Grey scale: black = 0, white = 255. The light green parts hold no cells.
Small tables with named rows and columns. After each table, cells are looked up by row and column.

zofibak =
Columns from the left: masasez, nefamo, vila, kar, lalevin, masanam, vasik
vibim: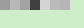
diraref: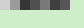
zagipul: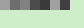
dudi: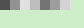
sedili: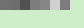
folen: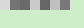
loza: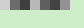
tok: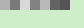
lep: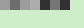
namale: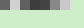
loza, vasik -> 146
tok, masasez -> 177
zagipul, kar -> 75
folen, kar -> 202
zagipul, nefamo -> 110
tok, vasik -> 84
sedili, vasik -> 124
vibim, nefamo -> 184
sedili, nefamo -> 110
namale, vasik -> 200
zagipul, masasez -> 159
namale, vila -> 96
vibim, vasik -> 181
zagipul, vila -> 130
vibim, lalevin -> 212
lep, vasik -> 49
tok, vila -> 217
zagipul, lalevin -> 58
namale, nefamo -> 209
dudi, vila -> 225

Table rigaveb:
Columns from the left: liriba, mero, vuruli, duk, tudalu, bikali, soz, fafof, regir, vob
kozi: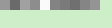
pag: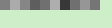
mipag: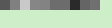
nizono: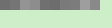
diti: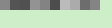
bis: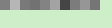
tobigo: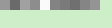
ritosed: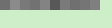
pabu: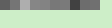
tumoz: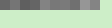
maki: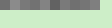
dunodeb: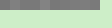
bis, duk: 114
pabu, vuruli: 174
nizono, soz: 122
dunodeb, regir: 125
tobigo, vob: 148
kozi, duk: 141
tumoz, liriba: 103
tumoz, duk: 101
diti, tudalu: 131
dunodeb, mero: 128

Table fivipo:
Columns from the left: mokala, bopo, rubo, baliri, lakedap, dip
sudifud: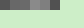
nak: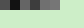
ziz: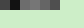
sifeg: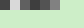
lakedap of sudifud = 127
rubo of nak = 101
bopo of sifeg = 217
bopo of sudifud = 104
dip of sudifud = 81
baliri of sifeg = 62
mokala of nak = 79
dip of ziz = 79
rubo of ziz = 109
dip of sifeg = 129
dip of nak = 118
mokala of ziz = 68
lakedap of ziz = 101
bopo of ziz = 18
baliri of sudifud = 138
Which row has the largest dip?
sifeg

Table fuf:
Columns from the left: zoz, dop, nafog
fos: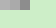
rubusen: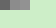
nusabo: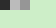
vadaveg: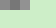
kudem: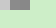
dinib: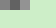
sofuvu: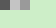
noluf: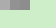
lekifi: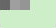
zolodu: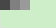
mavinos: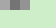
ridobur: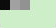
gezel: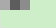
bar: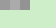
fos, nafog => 141
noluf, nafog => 141
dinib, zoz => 130
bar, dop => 171
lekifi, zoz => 103
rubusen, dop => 140
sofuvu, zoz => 88
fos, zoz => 179
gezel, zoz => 170
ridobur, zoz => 11
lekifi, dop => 159
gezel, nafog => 140
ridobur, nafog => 146
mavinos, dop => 116

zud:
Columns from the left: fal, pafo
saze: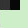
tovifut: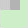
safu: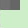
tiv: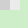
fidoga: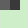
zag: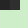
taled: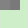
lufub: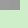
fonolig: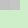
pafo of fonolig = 197
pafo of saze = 7
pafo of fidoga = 57
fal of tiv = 208
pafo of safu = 102
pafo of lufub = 154
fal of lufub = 156
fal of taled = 130
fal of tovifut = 205
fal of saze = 51
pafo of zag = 47
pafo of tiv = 235
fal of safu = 113
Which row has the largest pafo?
tiv

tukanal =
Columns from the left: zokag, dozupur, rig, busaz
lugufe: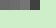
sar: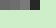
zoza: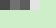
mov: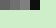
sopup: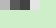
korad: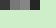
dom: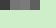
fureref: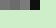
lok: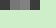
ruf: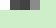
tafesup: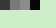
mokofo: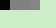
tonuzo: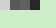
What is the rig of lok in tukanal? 129
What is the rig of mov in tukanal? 128
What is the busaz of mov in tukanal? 14
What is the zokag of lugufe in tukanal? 106
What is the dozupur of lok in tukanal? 119
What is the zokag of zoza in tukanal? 73
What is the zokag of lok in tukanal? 60
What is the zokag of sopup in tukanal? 185
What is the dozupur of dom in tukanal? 118
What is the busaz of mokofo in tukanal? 133
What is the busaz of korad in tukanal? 37
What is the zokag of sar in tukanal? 105
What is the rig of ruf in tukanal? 66
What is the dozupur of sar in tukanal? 110
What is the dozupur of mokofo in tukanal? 129
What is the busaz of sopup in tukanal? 229
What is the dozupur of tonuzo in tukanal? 88
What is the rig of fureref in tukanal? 123
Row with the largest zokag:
ruf

